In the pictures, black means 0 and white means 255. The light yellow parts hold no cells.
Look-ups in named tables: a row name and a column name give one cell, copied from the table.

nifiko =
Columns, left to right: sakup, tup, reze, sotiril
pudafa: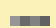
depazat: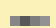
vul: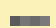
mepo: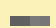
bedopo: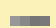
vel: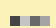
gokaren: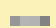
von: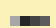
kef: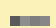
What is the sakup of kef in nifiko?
90
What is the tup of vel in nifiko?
196
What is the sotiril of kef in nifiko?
135
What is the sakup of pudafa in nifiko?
150
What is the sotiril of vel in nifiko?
164
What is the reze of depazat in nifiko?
125
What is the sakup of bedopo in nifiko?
152
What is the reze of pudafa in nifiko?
130
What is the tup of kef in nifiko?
142

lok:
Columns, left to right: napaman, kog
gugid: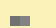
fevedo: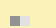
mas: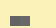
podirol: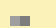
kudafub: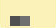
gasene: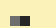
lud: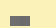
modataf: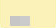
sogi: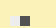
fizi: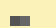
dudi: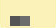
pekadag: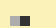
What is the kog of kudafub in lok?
112
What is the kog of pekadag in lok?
51
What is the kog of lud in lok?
108
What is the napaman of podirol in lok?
159
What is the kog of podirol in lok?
125
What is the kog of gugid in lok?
131
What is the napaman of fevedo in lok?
146
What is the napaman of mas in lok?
99
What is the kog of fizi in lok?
103
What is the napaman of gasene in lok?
110
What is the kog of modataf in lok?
203
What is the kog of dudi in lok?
109
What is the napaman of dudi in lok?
85
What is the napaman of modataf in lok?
198
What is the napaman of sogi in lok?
237
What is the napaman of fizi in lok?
84
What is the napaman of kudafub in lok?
80
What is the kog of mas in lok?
104

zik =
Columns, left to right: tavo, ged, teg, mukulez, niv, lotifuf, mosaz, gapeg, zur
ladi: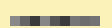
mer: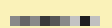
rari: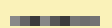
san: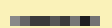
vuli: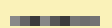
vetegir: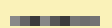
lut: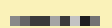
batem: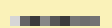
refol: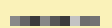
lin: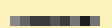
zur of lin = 115
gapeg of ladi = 109
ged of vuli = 101
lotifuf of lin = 59
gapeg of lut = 31
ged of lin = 101
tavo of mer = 137
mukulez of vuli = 135
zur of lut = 115
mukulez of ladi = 135
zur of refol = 115
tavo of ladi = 137
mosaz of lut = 195
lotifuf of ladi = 59
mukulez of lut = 57
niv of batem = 86
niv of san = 86
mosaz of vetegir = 118
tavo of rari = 137

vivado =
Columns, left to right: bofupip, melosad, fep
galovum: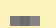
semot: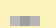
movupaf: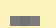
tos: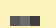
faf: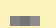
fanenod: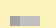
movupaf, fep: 124
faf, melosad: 116
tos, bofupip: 87
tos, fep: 63
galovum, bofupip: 120
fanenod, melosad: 193
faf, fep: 140
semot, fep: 182
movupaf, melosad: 114
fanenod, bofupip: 163
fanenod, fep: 192
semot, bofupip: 186
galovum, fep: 133
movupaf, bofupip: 122
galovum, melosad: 108
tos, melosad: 109
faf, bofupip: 129

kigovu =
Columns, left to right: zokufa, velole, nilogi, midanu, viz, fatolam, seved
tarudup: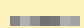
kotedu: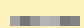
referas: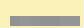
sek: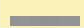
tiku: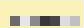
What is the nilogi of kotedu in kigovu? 151
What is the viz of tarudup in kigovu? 120
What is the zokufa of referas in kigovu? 146
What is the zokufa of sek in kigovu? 147
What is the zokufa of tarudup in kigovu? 133
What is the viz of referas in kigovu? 145
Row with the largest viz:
kotedu

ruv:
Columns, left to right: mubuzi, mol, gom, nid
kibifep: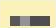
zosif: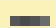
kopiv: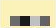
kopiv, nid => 99
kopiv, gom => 192
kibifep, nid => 79
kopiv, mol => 27
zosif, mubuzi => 87
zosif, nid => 107
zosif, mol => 75
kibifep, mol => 148
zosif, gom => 84
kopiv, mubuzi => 107
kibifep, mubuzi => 88
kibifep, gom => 77
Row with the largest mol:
kibifep

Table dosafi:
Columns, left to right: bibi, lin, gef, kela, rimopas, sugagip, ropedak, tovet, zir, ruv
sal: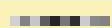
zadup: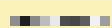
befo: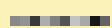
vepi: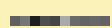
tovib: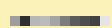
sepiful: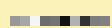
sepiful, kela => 109
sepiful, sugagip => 19
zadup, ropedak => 71
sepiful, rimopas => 116
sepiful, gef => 245
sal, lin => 131
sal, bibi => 209
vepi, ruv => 100
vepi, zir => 104
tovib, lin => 47
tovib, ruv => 229

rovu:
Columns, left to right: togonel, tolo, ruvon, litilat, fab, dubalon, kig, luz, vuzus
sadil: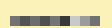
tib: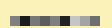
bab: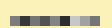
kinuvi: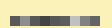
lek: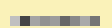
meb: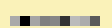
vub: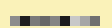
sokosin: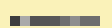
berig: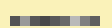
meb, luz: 172
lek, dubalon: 103
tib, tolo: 28
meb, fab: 134
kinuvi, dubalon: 93
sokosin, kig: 142

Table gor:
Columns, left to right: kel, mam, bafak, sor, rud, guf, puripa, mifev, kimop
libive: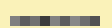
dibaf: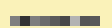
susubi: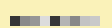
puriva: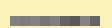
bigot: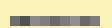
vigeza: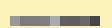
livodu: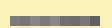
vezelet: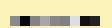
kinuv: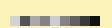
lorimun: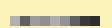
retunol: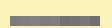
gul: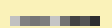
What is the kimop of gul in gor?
46
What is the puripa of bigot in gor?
144
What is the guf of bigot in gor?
124
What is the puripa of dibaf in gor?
179
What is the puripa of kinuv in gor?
96
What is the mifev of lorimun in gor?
57
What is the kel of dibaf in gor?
127
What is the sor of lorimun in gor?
144
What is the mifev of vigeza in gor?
105
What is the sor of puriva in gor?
116
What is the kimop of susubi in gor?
201
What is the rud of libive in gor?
130
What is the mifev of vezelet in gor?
18
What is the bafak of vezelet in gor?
131
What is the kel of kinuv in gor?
212
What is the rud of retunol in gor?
126
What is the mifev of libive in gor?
110
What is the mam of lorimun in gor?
96
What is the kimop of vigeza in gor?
69

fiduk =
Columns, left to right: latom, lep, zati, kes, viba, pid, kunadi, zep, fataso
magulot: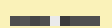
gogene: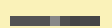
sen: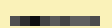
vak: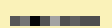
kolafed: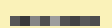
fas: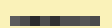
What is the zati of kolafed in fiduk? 133
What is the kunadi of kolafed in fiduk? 66
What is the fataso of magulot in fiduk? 79
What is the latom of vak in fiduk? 87
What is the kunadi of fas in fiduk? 78
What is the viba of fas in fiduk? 49
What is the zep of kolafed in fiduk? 89
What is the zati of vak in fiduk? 7
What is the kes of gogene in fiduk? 82
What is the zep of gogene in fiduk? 74
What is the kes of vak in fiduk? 83
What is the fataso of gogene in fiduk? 69
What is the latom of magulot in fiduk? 78
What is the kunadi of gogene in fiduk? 68
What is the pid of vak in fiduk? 79
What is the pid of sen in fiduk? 68
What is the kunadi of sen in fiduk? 95
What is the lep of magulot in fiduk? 85
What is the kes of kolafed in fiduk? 79
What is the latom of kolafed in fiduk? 87
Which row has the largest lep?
vak

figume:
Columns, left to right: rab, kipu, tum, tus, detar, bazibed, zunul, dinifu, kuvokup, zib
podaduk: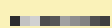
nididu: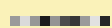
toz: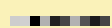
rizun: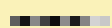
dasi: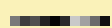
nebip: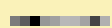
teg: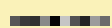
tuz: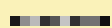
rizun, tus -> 64
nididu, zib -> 38
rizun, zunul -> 28
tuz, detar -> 86
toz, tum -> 1
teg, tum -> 48
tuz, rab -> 25
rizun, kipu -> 20
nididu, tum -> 151

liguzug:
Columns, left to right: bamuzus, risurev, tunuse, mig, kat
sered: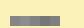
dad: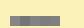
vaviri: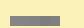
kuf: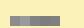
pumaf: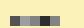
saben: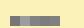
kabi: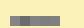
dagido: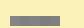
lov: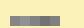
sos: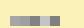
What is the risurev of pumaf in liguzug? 158
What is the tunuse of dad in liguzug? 130
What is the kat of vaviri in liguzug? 128
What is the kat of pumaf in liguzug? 131
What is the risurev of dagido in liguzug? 127
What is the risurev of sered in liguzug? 141
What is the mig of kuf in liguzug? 125
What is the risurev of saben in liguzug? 157
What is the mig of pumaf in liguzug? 46
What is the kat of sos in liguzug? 128
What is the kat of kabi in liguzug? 128
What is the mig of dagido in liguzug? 125

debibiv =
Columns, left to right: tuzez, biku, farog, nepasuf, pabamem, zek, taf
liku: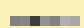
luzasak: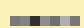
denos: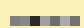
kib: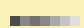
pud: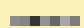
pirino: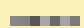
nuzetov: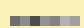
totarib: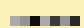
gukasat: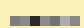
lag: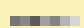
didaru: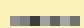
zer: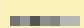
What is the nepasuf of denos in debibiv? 159
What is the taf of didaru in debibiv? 113
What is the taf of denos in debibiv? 114
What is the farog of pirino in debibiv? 87
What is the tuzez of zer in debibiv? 116
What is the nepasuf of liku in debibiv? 146
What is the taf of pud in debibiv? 124
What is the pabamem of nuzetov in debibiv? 131
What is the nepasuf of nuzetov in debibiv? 147
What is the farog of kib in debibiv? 114
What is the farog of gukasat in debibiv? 42
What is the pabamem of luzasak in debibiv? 112
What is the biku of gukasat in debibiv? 139
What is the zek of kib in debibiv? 197
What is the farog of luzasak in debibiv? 48
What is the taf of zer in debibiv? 183
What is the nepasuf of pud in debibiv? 147
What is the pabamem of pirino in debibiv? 106
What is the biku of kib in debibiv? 136
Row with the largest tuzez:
totarib

